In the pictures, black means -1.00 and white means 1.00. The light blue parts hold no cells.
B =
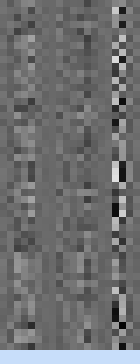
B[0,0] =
-0.12
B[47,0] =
-0.13
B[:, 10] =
[-0.19, -0.10, -0.23, -0.10, -0.25, -0.23, -0.11, -0.25, -0.12, -0.24, -0.15, -0.12, -0.25, -0.13, -0.11, -0.26, -0.09, -0.25, -0.16, -0.15, -0.21, -0.26, -0.15, -0.14, -0.10, -0.12, -0.22, -0.12, -0.22, -0.21, -0.24, -0.16, -0.20, -0.17, -0.16, -0.26, -0.08, -0.08, -0.08, -0.18, -0.08, -0.10, -0.25, -0.18, -0.21, -0.19, -0.10, -0.16, -0.10, -0.10]
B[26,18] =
-0.30
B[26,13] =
-0.27
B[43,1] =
-0.26
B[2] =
[-0.17, -0.19, -0.42, -0.14, -0.17, -0.21, -0.14, -0.18, -0.01, -0.29, -0.23, -0.40, -0.27, -0.30, -0.13, -0.13, 0.13, -0.11, -0.13, -0.14]
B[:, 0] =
[-0.12, -0.10, -0.17, -0.16, -0.23, -0.14, -0.08, -0.18, -0.10, -0.19, -0.17, -0.09, -0.20, -0.09, -0.13, -0.28, -0.15, -0.26, -0.13, -0.11, -0.13, -0.22, -0.14, -0.14, -0.09, -0.10, -0.14, -0.19, -0.13, -0.25, -0.21, -0.14, -0.13, -0.23, -0.17, -0.26, -0.14, -0.07, -0.09, -0.12, -0.14, -0.07, -0.19, -0.16, -0.21, -0.23, -0.19, -0.13, -0.06, -0.16]
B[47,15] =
-0.15
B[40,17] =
-0.42
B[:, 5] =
[-0.14, -0.09, -0.21, -0.14, -0.27, -0.17, -0.07, -0.20, -0.11, -0.21, -0.15, -0.08, -0.23, -0.08, -0.12, -0.31, -0.10, -0.27, -0.12, -0.11, -0.15, -0.25, -0.12, -0.15, -0.09, -0.11, -0.15, -0.16, -0.15, -0.25, -0.21, -0.16, -0.16, -0.22, -0.18, -0.30, -0.09, -0.04, -0.05, -0.13, -0.09, -0.06, -0.22, -0.15, -0.20, -0.22, -0.17, -0.11, -0.03, -0.15]
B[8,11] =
-0.25
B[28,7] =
-0.19
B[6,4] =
-0.11
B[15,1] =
-0.08
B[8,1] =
-0.15
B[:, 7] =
[-0.18, -0.18, -0.18, -0.16, -0.17, -0.19, -0.18, -0.18, -0.18, -0.18, -0.17, -0.18, -0.18, -0.18, -0.17, -0.16, -0.16, -0.17, -0.18, -0.18, -0.19, -0.18, -0.17, -0.18, -0.18, -0.18, -0.19, -0.16, -0.19, -0.16, -0.17, -0.18, -0.19, -0.16, -0.17, -0.17, -0.16, -0.18, -0.17, -0.18, -0.16, -0.18, -0.18, -0.17, -0.17, -0.16, -0.16, -0.18, -0.18, -0.16]
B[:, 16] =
[0.02, 0.57, 0.13, 0.14, -0.20, -0.32, 0.33, -0.41, 0.71, -0.53, -0.57, 0.42, -0.44, 0.23, 0.50, -0.67, -0.27, -0.82, -0.40, 0.28, -0.07, -0.33, -0.44, 0.51, 0.71, 0.75, -0.22, -0.58, -0.35, -0.88, -0.89, 0.45, 0.38, -0.51, 0.32, -0.48, -0.18, 0.22, 0.01, 0.18, -0.25, 0.49, -0.22, -0.61, -0.88, -0.84, 0.20, -0.40, 0.11, 0.22]
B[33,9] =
-0.11
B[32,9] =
-0.31
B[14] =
[-0.13, -0.10, -0.24, -0.18, -0.53, -0.12, -0.21, -0.17, -0.22, -0.27, -0.11, -0.18, -0.10, -0.14, -0.16, -0.20, 0.50, -0.90, 0.04, -0.26]
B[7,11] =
-0.27
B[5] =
[-0.14, -0.34, -0.11, 0.05, 0.27, -0.17, -0.15, -0.19, -0.05, -0.17, -0.23, -0.22, -0.51, -0.28, -0.19, -0.11, -0.32, 0.51, -0.32, -0.07]
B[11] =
[-0.09, -0.23, -0.09, 0.03, -0.17, -0.08, -0.22, -0.18, -0.17, -0.25, -0.12, -0.12, -0.39, -0.19, -0.20, -0.16, 0.42, -0.45, -0.08, -0.20]
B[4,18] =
-0.17
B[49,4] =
-0.57
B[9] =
[-0.19, -0.27, -0.18, -0.09, 0.16, -0.21, -0.14, -0.18, -0.07, -0.15, -0.24, -0.24, -0.34, -0.25, -0.17, -0.13, -0.53, 0.46, -0.33, -0.08]
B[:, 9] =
[-0.21, -0.28, -0.29, -0.19, -0.25, -0.17, -0.21, -0.17, -0.33, -0.15, -0.06, -0.25, -0.17, -0.21, -0.27, -0.16, -0.07, -0.10, -0.09, -0.25, -0.21, -0.22, -0.08, -0.31, -0.31, -0.33, -0.18, -0.04, -0.15, -0.06, -0.06, -0.31, -0.31, -0.11, -0.28, -0.20, -0.09, -0.16, -0.11, -0.24, -0.07, -0.24, -0.23, -0.07, -0.03, -0.04, -0.22, -0.09, -0.14, -0.21]
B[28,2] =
-0.04
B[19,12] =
-0.41

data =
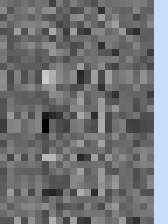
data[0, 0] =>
-0.07
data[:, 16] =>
[-0.12, -0.17, 0.04, 0.24, -0.10, -0.04, -0.14, -0.60, -0.01, -0.47, -0.12, -0.11, -0.13, -0.59, -0.34, 0.16, -0.17, -0.11, -0.14, 0.07, -0.19, -0.02, -0.10, -0.01, -0.33, 0.13, 0.21, -0.15, -0.04, 0.18, 0.02, -0.08]
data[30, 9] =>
0.03
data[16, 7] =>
-0.67
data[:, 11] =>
[-0.17, -0.36, 0.12, -0.35, -0.50, -0.17, -0.36, 0.02, -0.20, 0.22, -0.69, -0.64, -0.37, 0.14, 0.24, 0.05, 0.32, -0.01, -0.01, -0.18, 0.22, -0.19, -0.69, -0.17, 0.24, 0.04, -0.04, 0.36, -0.18, -0.36, -0.18, -0.53]
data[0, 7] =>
-0.48
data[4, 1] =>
-0.32
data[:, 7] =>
[-0.48, 0.13, -0.35, -0.13, 0.31, -0.45, 0.12, 0.17, -0.31, -0.07, 0.37, 0.33, 0.16, 0.09, -0.17, -0.36, -0.67, -0.22, -0.23, -0.04, -0.26, -0.05, 0.43, -0.04, -0.18, -0.35, -0.35, -0.72, -0.08, -0.09, -0.01, 0.36]
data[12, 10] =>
-0.40
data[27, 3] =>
0.06
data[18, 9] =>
-0.48
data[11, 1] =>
-0.41
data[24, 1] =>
-0.08
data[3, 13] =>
-0.19
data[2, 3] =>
-0.13
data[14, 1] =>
-0.08
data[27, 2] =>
-0.34
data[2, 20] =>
-0.24
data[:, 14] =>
[-0.08, -0.61, 0.24, -0.36, 0.05, -0.04, -0.62, -0.30, -0.03, 0.08, -0.43, -0.43, -0.61, -0.14, 0.21, 0.22, 0.28, 0.34, 0.33, -0.03, 0.27, -0.08, -0.34, -0.09, 0.20, 0.21, 0.14, 0.24, -0.10, -0.41, -0.08, 0.02]
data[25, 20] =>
-0.23
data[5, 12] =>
-0.12
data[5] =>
[-0.06, -0.34, -0.29, -0.14, -0.23, -0.25, -0.14, -0.45, -0.13, -0.38, -0.12, -0.17, -0.12, -0.22, -0.04, -0.06, -0.04, -0.19, 0.02, -0.14, -0.29, -0.25]
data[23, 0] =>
-0.19
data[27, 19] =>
-0.01
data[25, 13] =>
-0.18
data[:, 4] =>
[-0.21, 0.07, -0.24, 0.03, 0.14, -0.23, 0.08, -0.12, -0.21, -0.27, -0.11, -0.13, 0.07, -0.20, -0.26, -0.21, -0.37, -0.04, -0.03, -0.10, -0.29, -0.04, -0.02, -0.07, -0.27, -0.19, -0.18, -0.43, -0.05, 0.06, -0.04, 0.14]
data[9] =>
[-0.32, -0.11, -0.25, -0.27, -0.27, -0.27, -0.36, -0.07, 0.04, -0.12, -0.16, 0.22, -0.28, -0.11, 0.08, -0.36, -0.47, -0.16, -0.19, -0.32, -0.21, -0.42]
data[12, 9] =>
-0.20
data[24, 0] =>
-0.37
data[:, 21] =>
[-0.19, -0.25, -0.06, 0.05, -0.26, -0.25, -0.21, -0.54, -0.23, -0.42, -0.11, -0.10, -0.24, -0.53, -0.32, 0.01, -0.37, -0.39, -0.39, -0.13, -0.21, -0.03, -0.13, -0.03, -0.30, 0.01, 0.06, -0.37, -0.05, 0.00, -0.05, -0.25]
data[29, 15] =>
0.07
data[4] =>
[-0.37, -0.32, 0.24, -0.37, 0.14, -0.14, -0.43, 0.31, -0.09, -0.52, 0.24, -0.50, -0.60, 0.04, 0.05, -0.18, -0.10, 0.19, -0.48, -0.63, -0.24, -0.26]
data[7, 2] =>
-0.25
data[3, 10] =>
-0.20

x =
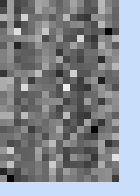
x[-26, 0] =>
-0.61
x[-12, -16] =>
0.15
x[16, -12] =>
-0.09
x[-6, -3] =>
0.27
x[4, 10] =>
-0.30
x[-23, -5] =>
-0.22
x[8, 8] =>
0.32
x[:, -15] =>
[-0.43, -0.49, -0.27, -0.55, 0.75, 0.06, -0.70, -0.22, -0.34, -0.14, 0.06, -0.27, -0.23, -0.27, -0.37, -0.17, -0.25, -0.40, -0.12, 0.00, -0.33, -0.26, 0.00, -0.20, -0.44, -0.46]
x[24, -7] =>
0.03
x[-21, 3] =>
0.08
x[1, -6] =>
-0.11
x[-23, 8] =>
-0.11
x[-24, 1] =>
0.26
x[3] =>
[-0.43, 0.17, -0.55, -0.33, -0.12, 0.10, 0.29, 0.03, -0.11, -0.16, 0.06, 0.09, -0.22, -0.38, 0.45, 0.01, -0.18]
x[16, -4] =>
0.00
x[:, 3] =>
[-0.35, -0.24, 0.64, -0.33, -0.27, 0.08, -0.32, -0.26, -0.25, -0.29, 0.00, 0.09, 0.72, -0.31, -0.09, -0.33, 0.47, -0.26, 0.11, -0.19, -0.10, -0.24, -0.24, -0.17, -0.08, -0.38]
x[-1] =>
[0.09, -0.95, -0.46, -0.38, -0.23, -0.13, -0.18, 0.14, -0.26, 0.00, -0.03, -0.15, -0.02, -0.21, 0.08, 0.11, -0.53]
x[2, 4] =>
-0.12
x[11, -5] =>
0.00
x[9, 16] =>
0.43
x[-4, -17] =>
-0.10
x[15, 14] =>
0.12
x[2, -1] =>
-0.22
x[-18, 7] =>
0.01
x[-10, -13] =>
-0.01
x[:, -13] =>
[-0.16, -0.23, -0.12, -0.12, -0.16, 0.17, -0.20, -0.27, -0.20, -0.28, 0.12, -0.53, -0.01, -0.23, -0.26, -0.22, -0.01, -0.12, -0.52, -0.25, -0.29, -0.23, -0.23, -0.16, -0.18, -0.23]
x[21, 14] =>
0.23
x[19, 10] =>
0.21
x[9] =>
[-0.06, 0.01, -0.14, -0.29, -0.28, -0.15, 0.26, -0.07, -0.31, 0.00, -0.23, -0.25, -0.22, -0.21, 0.26, 0.05, 0.43]
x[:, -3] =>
[0.44, 0.41, 0.10, 0.45, -0.27, 0.10, 0.38, 0.10, -0.66, 0.26, -0.07, -0.76, 0.17, 0.14, -0.51, 0.12, 0.11, -0.57, -0.16, 0.00, 0.27, 0.23, 0.02, 0.35, 0.08, 0.08]
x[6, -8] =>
-0.16
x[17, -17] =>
0.02
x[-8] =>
[-0.30, -0.22, -0.12, 0.11, -0.52, -0.24, -0.12, -0.03, 0.34, -0.27, -0.39, 0.14, -0.18, -0.95, -0.16, -0.08, -0.20]
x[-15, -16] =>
0.38
